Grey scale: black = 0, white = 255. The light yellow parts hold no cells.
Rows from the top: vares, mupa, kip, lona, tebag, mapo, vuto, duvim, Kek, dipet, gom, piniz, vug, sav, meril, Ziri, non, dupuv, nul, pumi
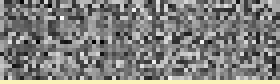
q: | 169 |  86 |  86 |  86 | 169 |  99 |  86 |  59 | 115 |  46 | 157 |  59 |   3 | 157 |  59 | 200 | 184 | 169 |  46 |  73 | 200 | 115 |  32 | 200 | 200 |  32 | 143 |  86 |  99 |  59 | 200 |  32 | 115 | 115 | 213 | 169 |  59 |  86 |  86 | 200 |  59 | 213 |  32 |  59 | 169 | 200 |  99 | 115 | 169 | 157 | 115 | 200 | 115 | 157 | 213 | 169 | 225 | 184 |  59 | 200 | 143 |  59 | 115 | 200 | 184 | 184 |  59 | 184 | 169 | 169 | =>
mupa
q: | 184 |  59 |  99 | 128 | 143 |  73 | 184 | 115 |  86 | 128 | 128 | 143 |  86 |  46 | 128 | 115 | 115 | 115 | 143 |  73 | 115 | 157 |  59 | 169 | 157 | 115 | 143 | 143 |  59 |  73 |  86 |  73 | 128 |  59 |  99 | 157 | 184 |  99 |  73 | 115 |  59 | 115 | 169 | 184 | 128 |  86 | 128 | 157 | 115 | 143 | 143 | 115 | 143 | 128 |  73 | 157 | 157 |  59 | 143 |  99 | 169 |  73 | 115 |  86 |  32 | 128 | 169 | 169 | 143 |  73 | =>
lona
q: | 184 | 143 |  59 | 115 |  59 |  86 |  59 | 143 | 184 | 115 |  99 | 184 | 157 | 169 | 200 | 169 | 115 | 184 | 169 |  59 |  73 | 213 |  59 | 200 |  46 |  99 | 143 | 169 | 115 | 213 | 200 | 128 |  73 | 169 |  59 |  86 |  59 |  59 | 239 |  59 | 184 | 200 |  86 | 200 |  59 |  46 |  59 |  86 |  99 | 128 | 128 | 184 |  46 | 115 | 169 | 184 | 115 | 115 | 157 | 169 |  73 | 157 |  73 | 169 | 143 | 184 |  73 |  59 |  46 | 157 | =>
Ziri
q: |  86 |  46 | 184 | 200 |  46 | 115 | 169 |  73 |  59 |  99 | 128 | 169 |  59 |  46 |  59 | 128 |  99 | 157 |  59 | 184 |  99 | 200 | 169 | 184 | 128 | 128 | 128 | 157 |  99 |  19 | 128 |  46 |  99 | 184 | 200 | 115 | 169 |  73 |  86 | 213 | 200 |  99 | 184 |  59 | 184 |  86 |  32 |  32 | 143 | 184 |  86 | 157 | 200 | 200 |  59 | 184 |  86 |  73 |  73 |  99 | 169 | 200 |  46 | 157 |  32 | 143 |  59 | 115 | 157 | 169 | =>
Kek

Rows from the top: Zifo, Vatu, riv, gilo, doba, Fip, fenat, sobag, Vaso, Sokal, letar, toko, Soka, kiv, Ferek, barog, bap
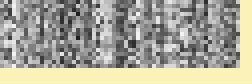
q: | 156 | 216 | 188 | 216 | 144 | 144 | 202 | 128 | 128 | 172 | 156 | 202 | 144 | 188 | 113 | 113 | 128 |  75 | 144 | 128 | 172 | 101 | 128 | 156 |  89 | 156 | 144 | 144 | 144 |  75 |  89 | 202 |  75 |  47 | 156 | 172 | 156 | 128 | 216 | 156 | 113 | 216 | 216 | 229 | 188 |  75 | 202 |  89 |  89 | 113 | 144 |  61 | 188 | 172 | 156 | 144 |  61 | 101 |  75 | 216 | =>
toko
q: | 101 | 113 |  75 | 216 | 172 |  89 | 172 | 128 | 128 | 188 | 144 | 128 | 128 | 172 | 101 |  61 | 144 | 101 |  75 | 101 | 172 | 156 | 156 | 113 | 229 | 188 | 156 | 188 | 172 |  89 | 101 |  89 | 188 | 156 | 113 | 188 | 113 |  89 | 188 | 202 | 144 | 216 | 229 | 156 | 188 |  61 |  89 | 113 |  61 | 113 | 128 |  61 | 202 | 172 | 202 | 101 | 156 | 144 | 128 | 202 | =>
Soka
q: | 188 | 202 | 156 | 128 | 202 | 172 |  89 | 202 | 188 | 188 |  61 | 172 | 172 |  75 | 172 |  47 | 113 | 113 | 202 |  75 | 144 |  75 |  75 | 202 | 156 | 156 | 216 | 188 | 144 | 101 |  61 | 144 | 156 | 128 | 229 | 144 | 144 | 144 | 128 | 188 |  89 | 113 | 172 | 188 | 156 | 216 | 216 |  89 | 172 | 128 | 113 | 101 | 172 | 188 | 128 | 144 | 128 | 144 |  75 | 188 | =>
barog
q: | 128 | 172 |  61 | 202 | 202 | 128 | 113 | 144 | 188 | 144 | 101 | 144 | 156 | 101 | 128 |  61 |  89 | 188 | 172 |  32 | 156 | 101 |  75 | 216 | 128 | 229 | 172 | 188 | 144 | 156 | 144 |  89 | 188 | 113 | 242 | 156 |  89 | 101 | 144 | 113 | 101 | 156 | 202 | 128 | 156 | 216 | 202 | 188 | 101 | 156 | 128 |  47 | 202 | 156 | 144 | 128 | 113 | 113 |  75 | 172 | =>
Sokal
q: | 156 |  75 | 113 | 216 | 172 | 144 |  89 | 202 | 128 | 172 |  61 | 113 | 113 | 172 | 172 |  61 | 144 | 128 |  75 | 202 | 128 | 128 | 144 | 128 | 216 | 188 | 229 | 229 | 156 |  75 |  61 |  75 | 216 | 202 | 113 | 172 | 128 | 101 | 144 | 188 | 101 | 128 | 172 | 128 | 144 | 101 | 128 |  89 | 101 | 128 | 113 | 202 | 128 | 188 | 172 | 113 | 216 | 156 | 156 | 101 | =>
Ferek

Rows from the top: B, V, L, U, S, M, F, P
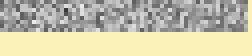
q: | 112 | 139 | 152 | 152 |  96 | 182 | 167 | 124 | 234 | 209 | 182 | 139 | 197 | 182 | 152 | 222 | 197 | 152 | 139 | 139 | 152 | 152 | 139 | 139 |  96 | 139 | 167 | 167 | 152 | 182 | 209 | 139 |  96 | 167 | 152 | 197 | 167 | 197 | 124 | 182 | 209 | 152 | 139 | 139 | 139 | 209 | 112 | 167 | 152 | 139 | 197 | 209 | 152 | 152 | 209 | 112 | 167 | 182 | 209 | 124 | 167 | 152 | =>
M
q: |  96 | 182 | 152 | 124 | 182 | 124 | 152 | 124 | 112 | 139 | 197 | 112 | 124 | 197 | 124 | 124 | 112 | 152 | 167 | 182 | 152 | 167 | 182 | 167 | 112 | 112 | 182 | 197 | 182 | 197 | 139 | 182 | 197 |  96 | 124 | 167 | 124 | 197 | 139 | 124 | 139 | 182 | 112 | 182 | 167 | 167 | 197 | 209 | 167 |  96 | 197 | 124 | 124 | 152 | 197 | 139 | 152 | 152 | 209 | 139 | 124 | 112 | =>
B
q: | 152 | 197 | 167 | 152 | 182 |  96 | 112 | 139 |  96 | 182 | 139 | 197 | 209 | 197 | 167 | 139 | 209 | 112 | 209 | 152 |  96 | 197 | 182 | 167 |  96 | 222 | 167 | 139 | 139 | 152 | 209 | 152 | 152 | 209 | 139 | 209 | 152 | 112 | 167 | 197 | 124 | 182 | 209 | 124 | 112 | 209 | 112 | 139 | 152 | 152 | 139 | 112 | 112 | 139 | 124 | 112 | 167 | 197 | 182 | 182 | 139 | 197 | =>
S
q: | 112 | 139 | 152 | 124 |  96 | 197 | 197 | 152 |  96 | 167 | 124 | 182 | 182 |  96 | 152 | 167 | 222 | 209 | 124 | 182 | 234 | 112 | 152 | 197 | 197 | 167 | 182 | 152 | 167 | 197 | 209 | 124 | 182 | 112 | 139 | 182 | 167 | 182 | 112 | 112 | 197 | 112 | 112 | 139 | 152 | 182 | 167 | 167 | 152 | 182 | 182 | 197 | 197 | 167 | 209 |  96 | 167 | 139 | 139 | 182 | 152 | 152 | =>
V

